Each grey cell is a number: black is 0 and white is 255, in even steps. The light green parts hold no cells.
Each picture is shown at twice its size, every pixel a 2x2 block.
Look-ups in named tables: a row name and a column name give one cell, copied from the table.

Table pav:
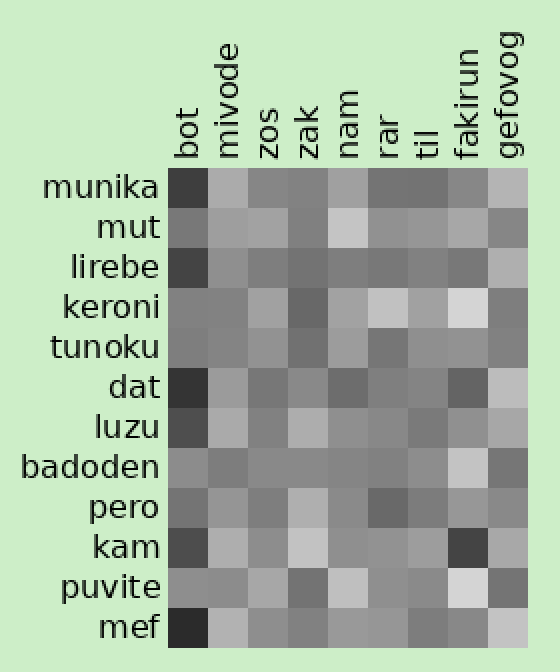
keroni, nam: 162
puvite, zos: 167
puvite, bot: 142
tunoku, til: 143
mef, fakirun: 136
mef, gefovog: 195
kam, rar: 146
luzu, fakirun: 144
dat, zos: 119
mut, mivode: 158
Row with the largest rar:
keroni

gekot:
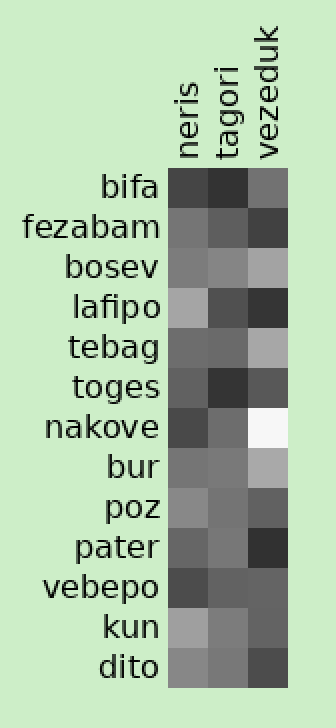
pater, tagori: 119
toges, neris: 97
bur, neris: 117
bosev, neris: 124
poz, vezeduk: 97
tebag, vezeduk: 167
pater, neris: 102
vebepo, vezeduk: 100
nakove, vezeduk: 247
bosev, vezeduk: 163
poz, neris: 136
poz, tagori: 116
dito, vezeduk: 76
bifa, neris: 69
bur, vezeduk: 169
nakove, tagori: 109
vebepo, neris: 76
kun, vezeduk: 99

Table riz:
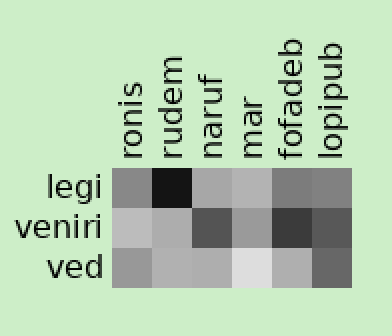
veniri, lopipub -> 88
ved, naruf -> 174
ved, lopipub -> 103
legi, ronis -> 136
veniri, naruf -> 84
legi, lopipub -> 129
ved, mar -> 221
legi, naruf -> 167
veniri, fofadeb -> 59
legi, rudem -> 20
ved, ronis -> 152
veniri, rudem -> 173
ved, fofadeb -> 175
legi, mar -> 179
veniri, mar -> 154
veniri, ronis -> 188
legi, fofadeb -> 124
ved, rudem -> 177
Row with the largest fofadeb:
ved

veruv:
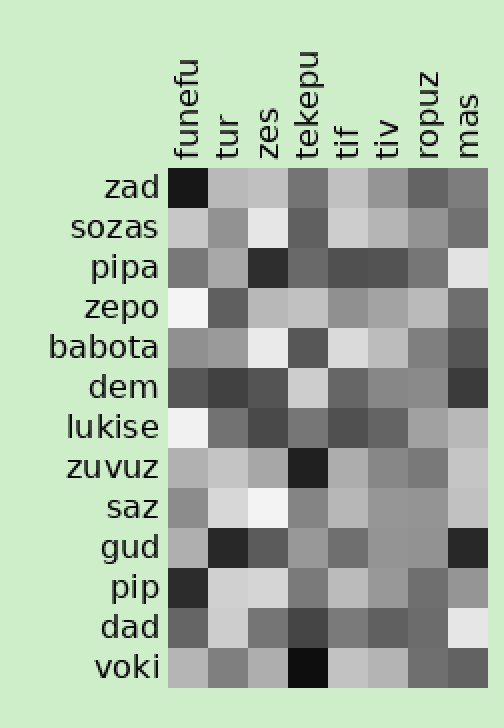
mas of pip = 149
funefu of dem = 87
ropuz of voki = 111
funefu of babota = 144
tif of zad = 192
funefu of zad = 23

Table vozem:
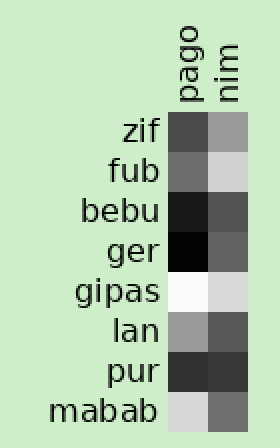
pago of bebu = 23
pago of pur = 50
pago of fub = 109
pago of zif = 74
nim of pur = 55
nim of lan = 87
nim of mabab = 111
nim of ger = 99
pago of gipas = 252

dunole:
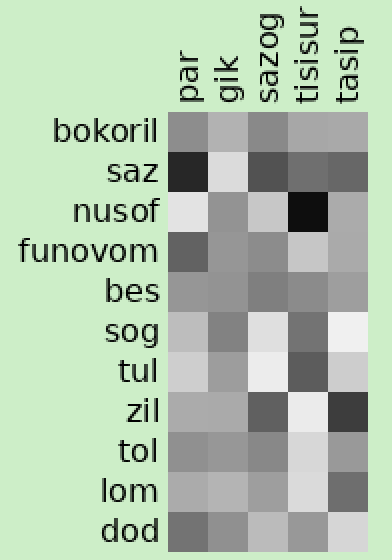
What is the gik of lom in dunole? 180
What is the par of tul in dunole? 206
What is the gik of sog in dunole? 130
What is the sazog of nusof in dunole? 199
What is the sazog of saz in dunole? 82
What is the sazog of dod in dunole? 187
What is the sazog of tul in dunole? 236
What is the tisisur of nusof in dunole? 14
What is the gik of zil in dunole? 170
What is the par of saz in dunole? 39
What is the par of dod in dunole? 115
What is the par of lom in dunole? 171
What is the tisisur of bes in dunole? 139
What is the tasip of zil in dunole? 61
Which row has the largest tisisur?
zil

